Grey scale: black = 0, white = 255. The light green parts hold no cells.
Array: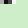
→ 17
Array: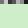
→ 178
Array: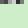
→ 205
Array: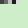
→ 193
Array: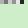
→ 147
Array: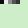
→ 142
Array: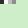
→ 249
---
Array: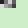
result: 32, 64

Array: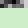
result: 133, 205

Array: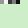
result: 151, 16

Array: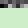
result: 102, 188

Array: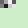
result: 100, 229

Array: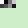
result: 246, 22
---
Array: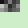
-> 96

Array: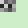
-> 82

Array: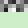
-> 105

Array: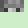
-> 58

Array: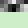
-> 165

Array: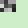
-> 191

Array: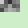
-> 161

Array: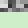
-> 133

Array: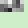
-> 158

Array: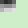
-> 211
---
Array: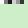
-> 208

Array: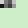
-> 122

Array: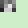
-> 133

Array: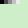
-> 141

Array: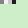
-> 243

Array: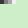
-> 128

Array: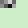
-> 153

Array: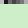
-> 96

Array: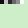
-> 103
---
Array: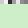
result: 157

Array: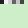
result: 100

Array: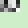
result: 235

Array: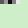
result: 127

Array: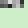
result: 166

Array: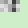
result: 60

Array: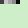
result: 138

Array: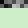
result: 78

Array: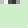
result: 52

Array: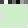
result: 109
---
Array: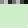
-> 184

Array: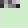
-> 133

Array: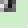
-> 79

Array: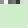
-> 119

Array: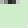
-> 38

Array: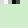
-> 186

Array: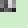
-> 103
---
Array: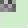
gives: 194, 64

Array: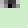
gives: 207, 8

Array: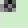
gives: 210, 16

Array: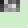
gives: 221, 31

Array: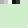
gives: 244, 16

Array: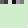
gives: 222, 16

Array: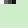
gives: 245, 21

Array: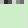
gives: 213, 42
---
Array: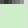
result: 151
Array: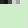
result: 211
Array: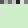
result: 224
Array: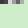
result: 101
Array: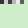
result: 234
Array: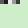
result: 152
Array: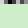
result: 76
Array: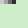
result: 104
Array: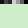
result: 95
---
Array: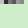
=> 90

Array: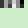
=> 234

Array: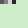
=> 131

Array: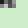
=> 195

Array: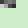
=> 167

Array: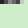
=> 104
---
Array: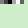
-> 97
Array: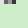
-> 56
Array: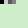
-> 128
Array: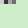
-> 111
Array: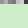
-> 61
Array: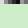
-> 111
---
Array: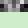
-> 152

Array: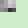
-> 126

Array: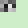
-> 61

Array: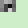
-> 69

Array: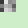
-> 211

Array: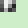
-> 172

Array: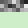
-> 92

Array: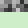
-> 196

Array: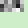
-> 222
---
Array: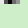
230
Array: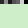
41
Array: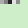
172
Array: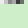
235
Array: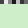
67
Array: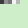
59
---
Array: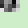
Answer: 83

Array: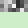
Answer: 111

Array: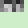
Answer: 76

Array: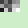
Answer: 79

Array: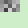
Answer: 209

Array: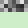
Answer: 83

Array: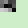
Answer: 192
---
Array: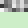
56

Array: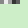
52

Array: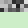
33

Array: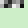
15

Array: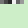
41

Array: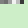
57

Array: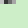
54
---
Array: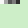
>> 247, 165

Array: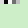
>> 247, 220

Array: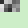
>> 225, 213

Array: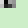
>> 214, 190

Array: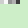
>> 249, 206

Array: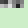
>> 223, 192

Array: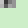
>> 194, 180
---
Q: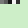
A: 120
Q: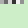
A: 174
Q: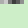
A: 173
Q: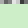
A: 171
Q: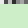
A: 234
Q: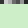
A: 50
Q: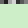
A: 101
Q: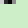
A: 207
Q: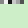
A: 134
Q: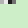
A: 179
